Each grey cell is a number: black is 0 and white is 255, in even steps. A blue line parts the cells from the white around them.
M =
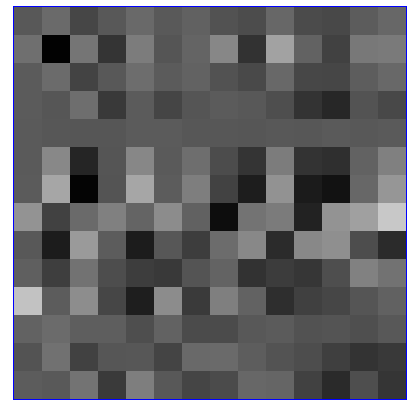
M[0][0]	88
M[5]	[90, 136, 37, 85, 135, 90, 110, 76, 52, 124, 51, 47, 98, 128]
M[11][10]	82
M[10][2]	141
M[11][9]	91
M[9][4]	61
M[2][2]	67
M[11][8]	88
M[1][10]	98
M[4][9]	88
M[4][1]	87
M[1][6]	100
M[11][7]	75
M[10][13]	97
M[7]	[147, 65, 106, 128, 100, 140, 97, 13, 115, 123, 34, 147, 160, 200]
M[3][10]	51
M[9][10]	54
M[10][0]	194
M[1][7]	135
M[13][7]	75
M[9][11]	78
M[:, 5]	[89, 85, 91, 69, 91, 90, 92, 140, 87, 57, 140, 98, 68, 88]
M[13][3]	58
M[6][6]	126
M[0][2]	70
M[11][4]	78
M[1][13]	122
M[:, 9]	[103, 162, 104, 78, 88, 124, 146, 123, 43, 60, 46, 91, 83, 101]
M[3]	[91, 86, 110, 57, 91, 69, 85, 91, 88, 78, 51, 39, 83, 72]
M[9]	[95, 62, 114, 77, 61, 57, 84, 99, 50, 60, 54, 78, 129, 114]

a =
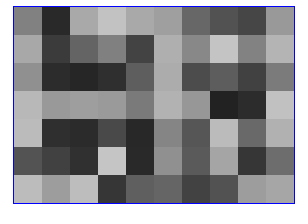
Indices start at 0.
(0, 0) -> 129
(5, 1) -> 65
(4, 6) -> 86
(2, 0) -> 144
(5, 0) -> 83
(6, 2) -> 189
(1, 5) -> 175
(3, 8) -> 44
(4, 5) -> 133
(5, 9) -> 109
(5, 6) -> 90
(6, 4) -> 95
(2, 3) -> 47
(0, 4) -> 169
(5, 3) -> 197
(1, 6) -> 136
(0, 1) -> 41
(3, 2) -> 158
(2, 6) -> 76

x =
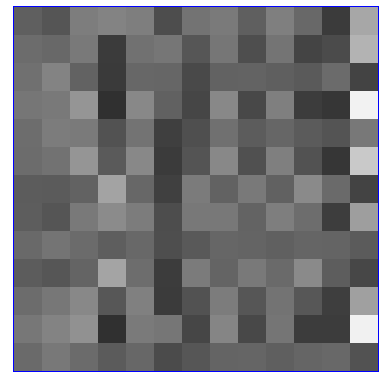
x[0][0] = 95
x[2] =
[112, 131, 98, 58, 103, 102, 73, 98, 99, 95, 90, 107, 67]
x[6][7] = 98
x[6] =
[92, 91, 98, 163, 103, 64, 123, 98, 121, 97, 138, 106, 67]
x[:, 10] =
[104, 68, 90, 60, 91, 82, 138, 109, 101, 138, 87, 60, 101]
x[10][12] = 160
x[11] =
[119, 131, 145, 48, 122, 118, 70, 133, 72, 117, 60, 60, 241]
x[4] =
[109, 124, 122, 82, 115, 63, 79, 112, 92, 102, 91, 84, 120]
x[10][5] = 59
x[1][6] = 86
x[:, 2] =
[125, 121, 98, 149, 122, 149, 98, 121, 107, 100, 136, 145, 107]
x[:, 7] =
[122, 118, 98, 136, 112, 136, 98, 120, 102, 100, 124, 133, 100]
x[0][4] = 126
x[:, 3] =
[131, 59, 58, 48, 82, 90, 163, 139, 94, 164, 87, 48, 91]
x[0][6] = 115
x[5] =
[108, 114, 149, 90, 136, 59, 84, 136, 80, 127, 82, 54, 201]
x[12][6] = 86
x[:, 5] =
[77, 118, 102, 97, 63, 59, 64, 77, 78, 60, 59, 118, 75]
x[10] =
[108, 119, 136, 87, 128, 59, 82, 124, 86, 115, 87, 62, 160]
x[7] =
[93, 85, 121, 139, 124, 77, 120, 120, 99, 126, 109, 61, 158]
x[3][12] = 242

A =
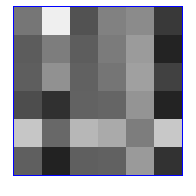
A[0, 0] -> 118
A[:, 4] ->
[139, 155, 160, 148, 125, 154]
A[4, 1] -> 104
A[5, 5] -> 50
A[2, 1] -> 145
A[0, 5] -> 57
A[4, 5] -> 200
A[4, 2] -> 183
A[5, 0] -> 95
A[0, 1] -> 239
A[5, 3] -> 97

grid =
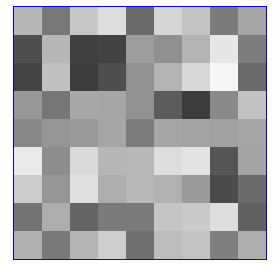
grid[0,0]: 182
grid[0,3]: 221
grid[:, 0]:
[182, 79, 68, 151, 136, 233, 203, 115, 176]
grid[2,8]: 106
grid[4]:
[136, 150, 154, 166, 124, 165, 163, 161, 166]
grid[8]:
[176, 120, 180, 206, 112, 189, 195, 127, 173]
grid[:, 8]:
[165, 125, 106, 194, 166, 164, 107, 97, 173]
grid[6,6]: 154
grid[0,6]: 195
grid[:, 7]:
[123, 230, 245, 137, 161, 85, 75, 221, 127]
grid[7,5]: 197
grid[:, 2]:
[199, 64, 61, 168, 154, 217, 223, 100, 180]
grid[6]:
[203, 150, 223, 173, 183, 177, 154, 75, 107]
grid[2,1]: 192
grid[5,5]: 221

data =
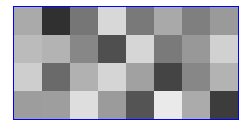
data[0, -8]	170
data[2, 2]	177
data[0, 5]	169
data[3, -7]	158
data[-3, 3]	79
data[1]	[187, 179, 135, 79, 214, 122, 152, 209]
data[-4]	[170, 48, 118, 216, 121, 169, 127, 154]
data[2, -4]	161
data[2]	[206, 106, 177, 213, 161, 68, 135, 179]

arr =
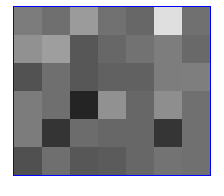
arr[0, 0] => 124
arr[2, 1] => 111
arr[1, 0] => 145
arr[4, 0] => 124
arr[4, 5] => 53
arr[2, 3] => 97
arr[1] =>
[145, 158, 87, 103, 114, 125, 105]
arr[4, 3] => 103
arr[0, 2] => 155
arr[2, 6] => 126
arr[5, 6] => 112
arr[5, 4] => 103
